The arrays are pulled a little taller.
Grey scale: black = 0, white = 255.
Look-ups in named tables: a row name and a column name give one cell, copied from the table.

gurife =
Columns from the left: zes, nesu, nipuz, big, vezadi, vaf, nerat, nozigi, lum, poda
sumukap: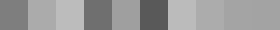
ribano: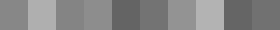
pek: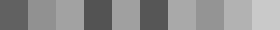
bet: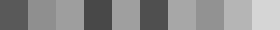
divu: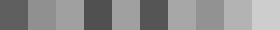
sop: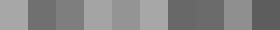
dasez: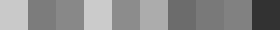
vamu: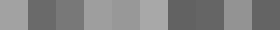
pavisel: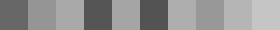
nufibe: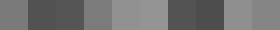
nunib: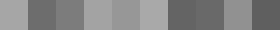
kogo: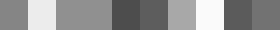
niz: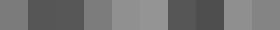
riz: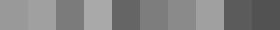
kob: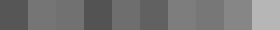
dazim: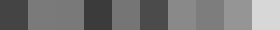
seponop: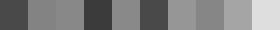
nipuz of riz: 123
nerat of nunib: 100
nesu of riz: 160
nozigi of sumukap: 172
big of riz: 169
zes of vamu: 162

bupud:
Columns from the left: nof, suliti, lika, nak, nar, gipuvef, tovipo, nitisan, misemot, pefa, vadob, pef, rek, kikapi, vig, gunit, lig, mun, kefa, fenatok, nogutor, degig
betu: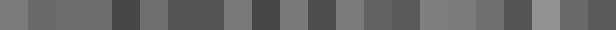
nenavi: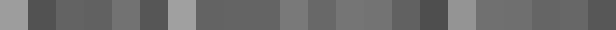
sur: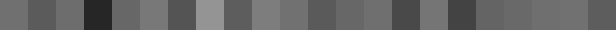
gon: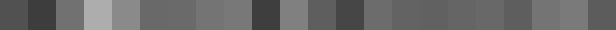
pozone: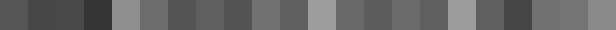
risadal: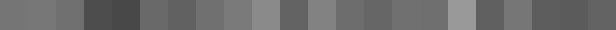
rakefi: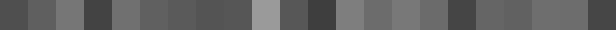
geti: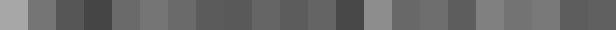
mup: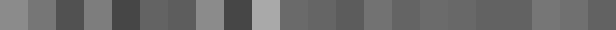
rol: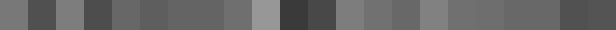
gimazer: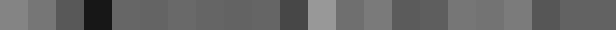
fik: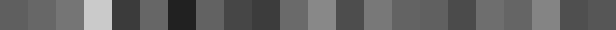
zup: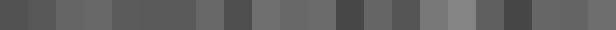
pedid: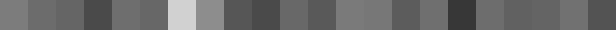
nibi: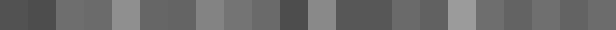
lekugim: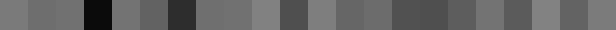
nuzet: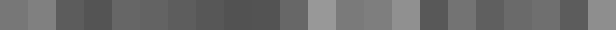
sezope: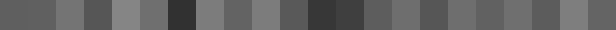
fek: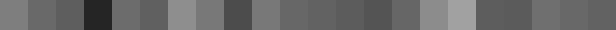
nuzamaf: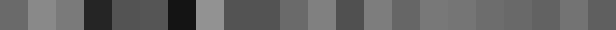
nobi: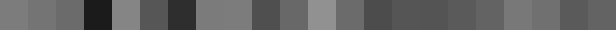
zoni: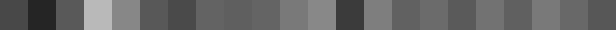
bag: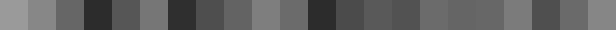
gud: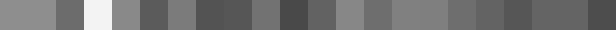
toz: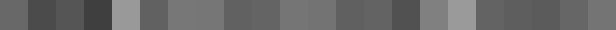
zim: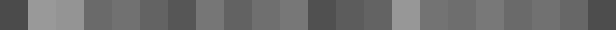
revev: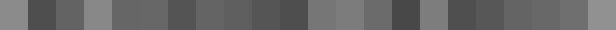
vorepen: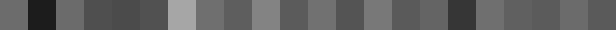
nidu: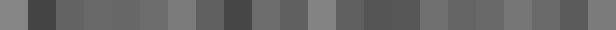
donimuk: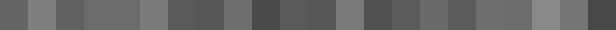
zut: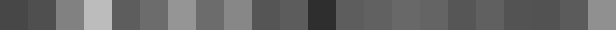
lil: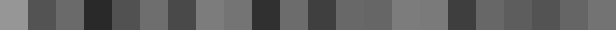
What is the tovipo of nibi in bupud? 100
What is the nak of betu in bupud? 109
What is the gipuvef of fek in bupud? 96
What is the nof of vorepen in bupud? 108
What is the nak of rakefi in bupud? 67
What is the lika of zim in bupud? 148
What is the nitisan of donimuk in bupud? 87
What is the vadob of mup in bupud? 106
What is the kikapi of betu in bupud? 99
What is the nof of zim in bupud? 75
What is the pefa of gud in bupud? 114
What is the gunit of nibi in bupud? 97
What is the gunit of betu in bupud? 127
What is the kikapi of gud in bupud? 110
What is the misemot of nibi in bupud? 116
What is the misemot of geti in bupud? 89
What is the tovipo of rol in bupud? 100

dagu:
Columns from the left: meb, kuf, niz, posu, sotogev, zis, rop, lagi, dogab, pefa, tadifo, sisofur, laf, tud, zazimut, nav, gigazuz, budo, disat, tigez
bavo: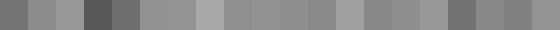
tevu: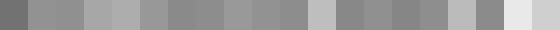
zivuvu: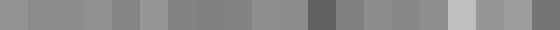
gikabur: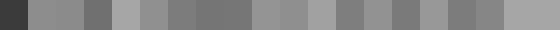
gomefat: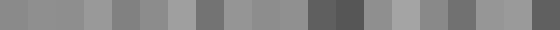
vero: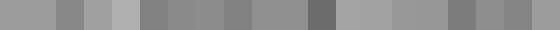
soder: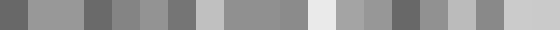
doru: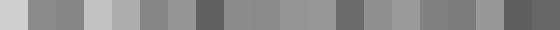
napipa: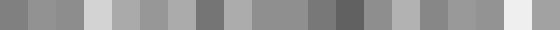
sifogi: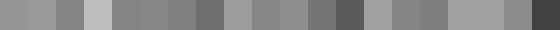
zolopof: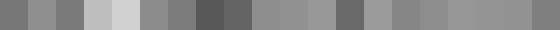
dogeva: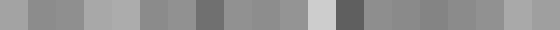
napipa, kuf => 146
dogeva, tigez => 159
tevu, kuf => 146
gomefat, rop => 159
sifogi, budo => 162
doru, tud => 143
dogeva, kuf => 140
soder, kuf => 152
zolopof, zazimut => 134
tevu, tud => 144

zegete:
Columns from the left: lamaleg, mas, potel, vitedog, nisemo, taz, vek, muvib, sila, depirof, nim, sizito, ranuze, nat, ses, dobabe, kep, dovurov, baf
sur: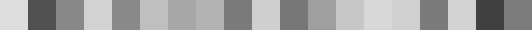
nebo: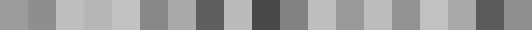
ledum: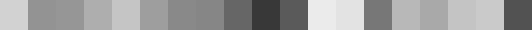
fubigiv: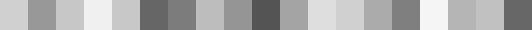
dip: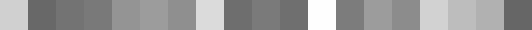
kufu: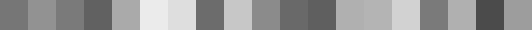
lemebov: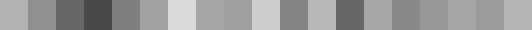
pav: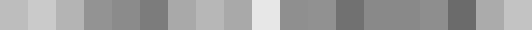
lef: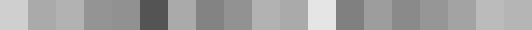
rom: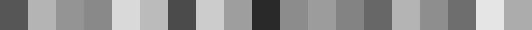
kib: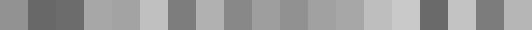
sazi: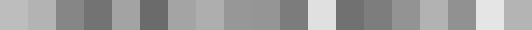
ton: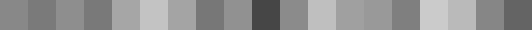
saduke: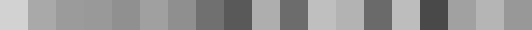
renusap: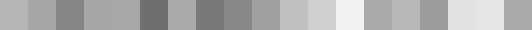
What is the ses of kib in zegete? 201
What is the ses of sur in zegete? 208
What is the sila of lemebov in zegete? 159
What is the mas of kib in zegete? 104
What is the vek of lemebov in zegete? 218
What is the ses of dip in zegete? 140
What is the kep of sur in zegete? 211
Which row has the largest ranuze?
renusap

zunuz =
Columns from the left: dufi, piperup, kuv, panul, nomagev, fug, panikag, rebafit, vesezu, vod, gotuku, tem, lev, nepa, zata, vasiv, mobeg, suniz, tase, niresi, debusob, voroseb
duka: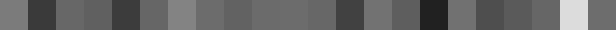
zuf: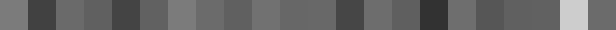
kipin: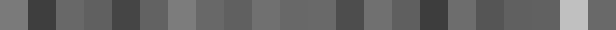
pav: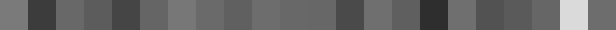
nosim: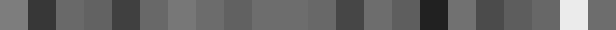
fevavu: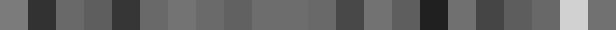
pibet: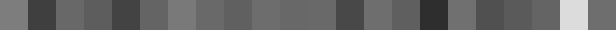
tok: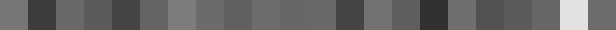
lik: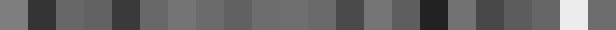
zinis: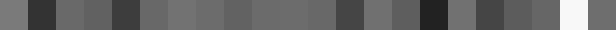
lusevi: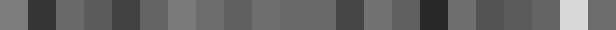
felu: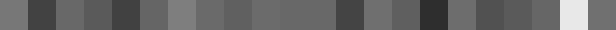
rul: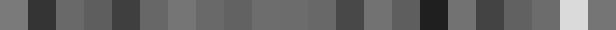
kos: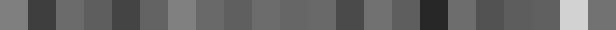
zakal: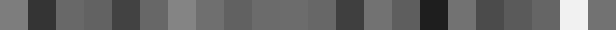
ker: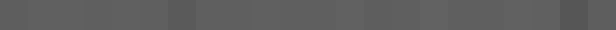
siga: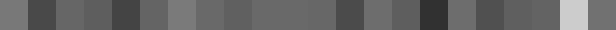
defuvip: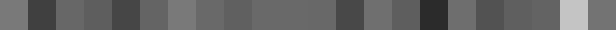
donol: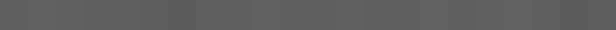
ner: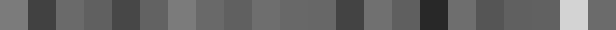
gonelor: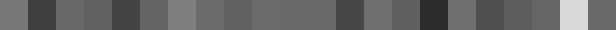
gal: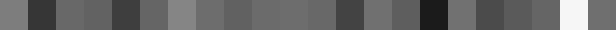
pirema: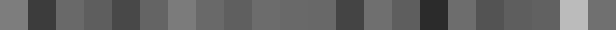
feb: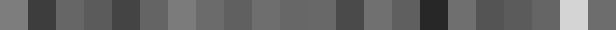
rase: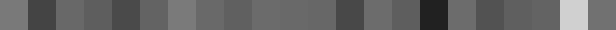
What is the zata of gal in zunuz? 94
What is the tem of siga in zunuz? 103
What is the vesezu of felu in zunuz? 96
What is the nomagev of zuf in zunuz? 68
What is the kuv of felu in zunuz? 104
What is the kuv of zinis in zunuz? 105
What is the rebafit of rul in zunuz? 105
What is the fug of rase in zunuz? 99
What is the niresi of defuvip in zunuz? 99
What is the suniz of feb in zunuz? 84
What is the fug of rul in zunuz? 103
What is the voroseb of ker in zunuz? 94
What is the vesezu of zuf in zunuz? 96
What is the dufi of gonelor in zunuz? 120
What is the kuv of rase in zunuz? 104
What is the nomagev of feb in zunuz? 68

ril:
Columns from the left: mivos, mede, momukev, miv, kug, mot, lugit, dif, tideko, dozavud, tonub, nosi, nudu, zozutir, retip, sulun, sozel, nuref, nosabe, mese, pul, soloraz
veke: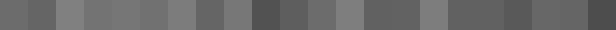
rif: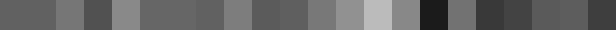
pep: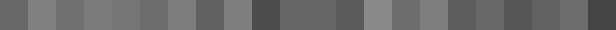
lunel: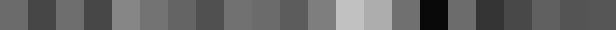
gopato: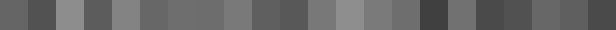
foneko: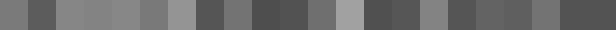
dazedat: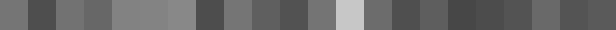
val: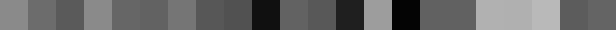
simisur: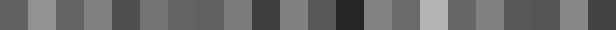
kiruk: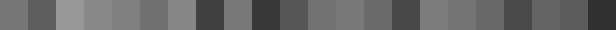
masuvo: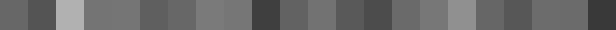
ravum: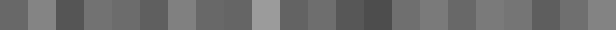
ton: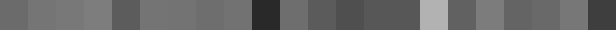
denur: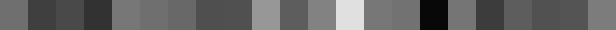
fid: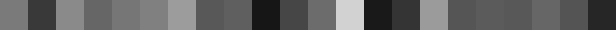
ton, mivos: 107
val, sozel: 97
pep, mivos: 104
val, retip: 4
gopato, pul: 95
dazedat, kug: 130
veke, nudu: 126
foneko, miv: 131
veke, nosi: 108
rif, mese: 90
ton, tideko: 114
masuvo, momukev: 177
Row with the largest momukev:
masuvo

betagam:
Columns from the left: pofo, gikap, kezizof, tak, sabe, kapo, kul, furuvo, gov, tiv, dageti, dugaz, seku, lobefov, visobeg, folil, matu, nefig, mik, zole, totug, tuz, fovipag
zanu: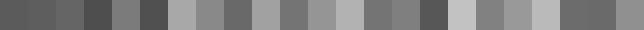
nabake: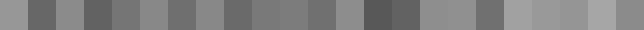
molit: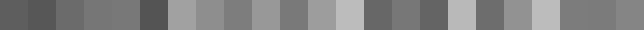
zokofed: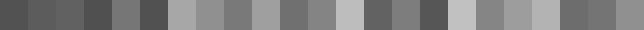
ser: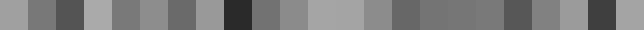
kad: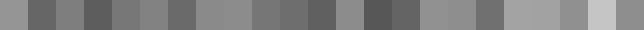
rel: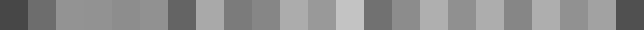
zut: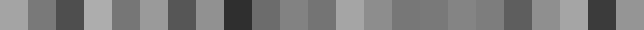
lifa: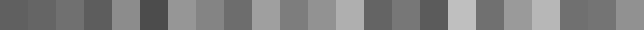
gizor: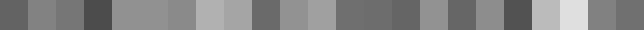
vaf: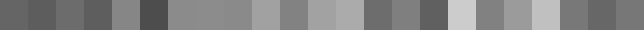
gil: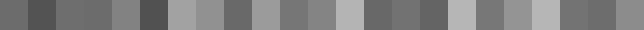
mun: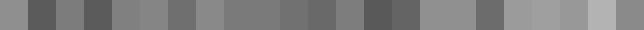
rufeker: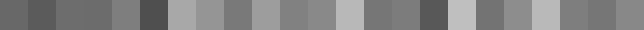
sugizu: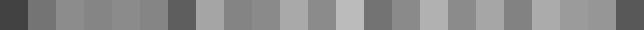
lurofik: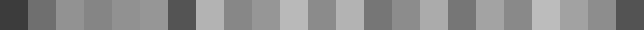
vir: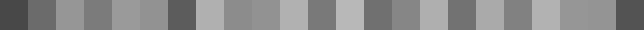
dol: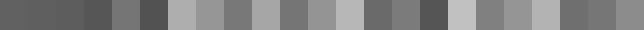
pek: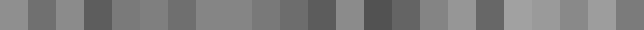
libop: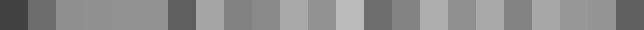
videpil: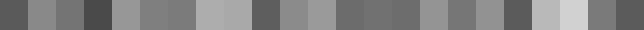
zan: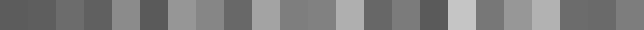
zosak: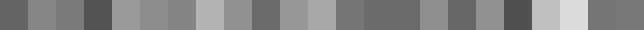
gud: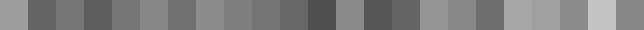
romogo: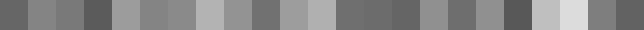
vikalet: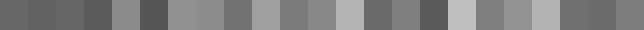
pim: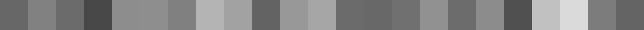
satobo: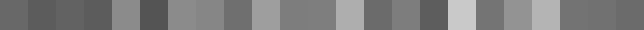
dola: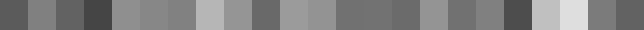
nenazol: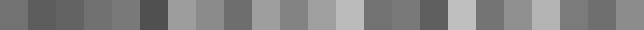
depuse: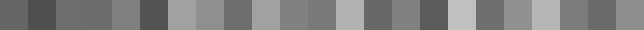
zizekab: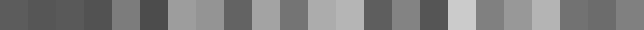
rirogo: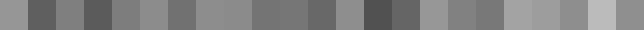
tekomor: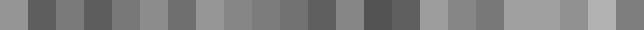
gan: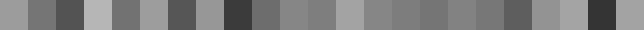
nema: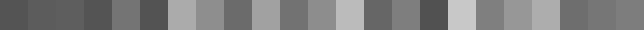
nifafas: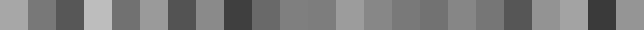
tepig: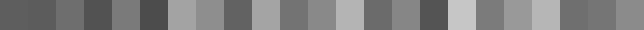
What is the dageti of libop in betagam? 168
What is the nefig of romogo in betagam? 144
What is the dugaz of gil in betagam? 132
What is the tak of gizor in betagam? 76
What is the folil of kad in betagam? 145
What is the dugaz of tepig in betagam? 137
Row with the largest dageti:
lurofik

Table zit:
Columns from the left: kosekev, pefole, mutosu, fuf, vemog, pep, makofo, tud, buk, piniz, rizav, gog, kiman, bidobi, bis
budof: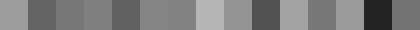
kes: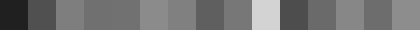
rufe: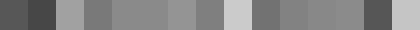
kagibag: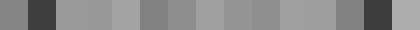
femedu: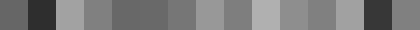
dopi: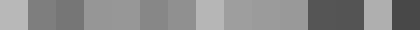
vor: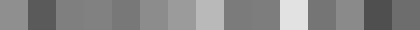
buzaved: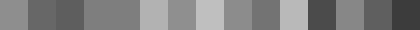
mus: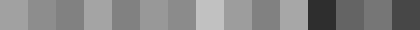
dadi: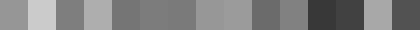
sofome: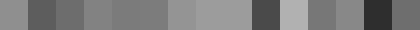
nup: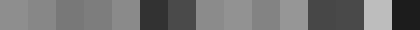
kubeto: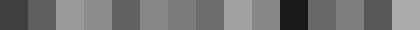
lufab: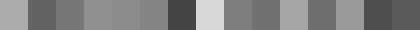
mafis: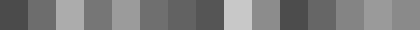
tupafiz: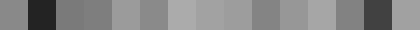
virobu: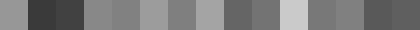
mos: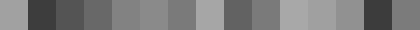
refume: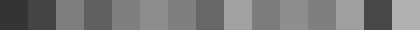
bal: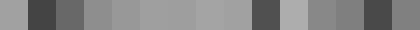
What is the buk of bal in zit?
161
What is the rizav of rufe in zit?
130
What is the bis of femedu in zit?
128
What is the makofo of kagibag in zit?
141
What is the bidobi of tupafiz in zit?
65
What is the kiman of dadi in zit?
65
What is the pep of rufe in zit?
138
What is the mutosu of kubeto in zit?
153
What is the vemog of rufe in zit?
138
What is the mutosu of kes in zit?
126
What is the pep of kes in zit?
139
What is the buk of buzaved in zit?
140
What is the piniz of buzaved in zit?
115
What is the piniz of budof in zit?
81
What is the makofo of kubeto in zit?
123
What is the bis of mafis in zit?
138

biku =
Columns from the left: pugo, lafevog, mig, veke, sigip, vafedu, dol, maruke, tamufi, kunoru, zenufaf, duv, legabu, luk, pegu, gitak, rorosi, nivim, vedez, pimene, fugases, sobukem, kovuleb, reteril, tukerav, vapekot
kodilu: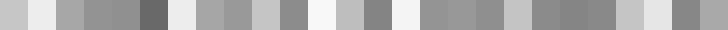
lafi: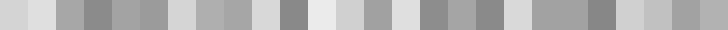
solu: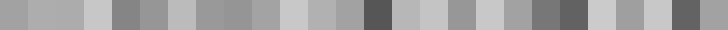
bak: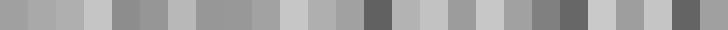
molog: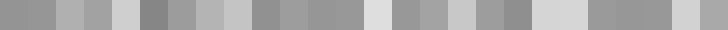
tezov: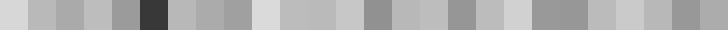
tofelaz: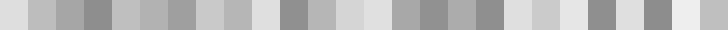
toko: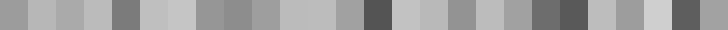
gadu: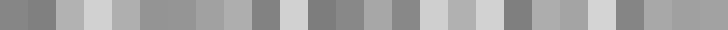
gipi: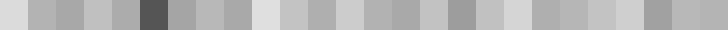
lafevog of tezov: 185
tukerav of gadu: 160
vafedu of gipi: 85
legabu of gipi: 204
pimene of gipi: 175
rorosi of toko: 147
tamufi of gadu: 174
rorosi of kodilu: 152
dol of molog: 156
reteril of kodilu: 230
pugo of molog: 148
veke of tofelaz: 142
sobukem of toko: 189

